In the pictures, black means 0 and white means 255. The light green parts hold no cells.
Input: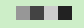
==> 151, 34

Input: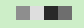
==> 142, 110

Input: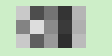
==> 201, 187

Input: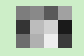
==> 125, 59

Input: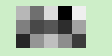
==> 183, 59

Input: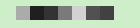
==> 171, 65

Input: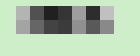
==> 180, 137

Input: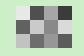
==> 232, 91
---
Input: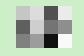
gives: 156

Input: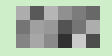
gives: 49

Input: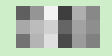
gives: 74

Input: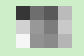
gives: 146

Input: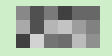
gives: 109

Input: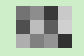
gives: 128
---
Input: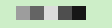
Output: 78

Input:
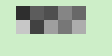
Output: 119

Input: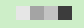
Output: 195

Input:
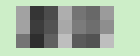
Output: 82

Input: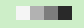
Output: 125

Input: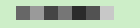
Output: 82

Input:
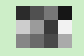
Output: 73

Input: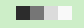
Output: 219

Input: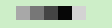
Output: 6
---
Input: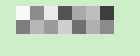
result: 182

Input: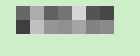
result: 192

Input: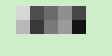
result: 56

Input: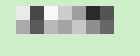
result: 90

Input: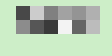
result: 86

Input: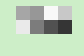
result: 124

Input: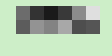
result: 147
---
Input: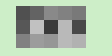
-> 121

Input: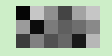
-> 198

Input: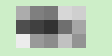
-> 207

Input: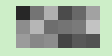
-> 162

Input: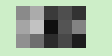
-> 50

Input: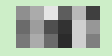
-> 63

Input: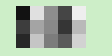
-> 238

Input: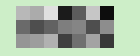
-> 13

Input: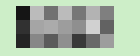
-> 127
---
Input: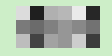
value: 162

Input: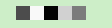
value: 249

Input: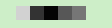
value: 51

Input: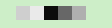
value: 234

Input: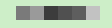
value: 60

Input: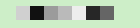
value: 186

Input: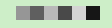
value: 185

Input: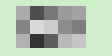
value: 51
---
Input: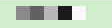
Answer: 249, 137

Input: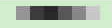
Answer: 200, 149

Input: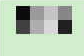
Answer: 134, 65

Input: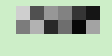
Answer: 21, 124

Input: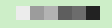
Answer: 34, 236

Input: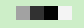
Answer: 244, 162

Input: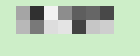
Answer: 72, 184

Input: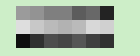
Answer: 35, 15
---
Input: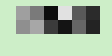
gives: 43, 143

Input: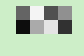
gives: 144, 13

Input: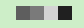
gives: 32, 94

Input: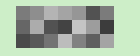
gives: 123, 74

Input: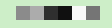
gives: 117, 139

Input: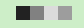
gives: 157, 34

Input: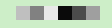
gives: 159, 191

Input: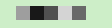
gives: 105, 158
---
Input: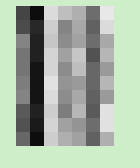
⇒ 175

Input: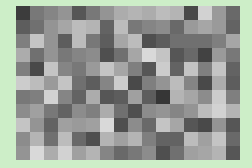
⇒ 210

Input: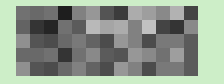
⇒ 137

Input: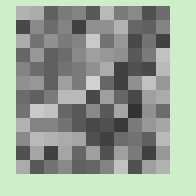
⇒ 137

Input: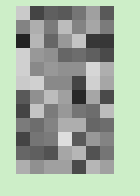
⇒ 117

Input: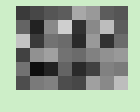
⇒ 153

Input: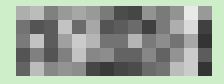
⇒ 147
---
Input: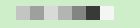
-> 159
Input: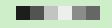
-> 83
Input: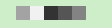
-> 241
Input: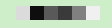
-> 14
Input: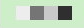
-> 117
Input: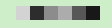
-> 45
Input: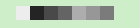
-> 36
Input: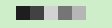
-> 66
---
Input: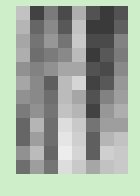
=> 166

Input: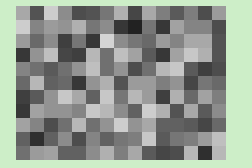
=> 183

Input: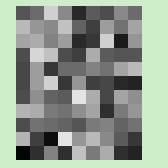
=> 172

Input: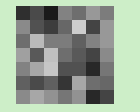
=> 146

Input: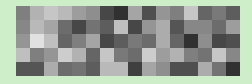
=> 172

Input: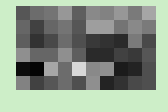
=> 50
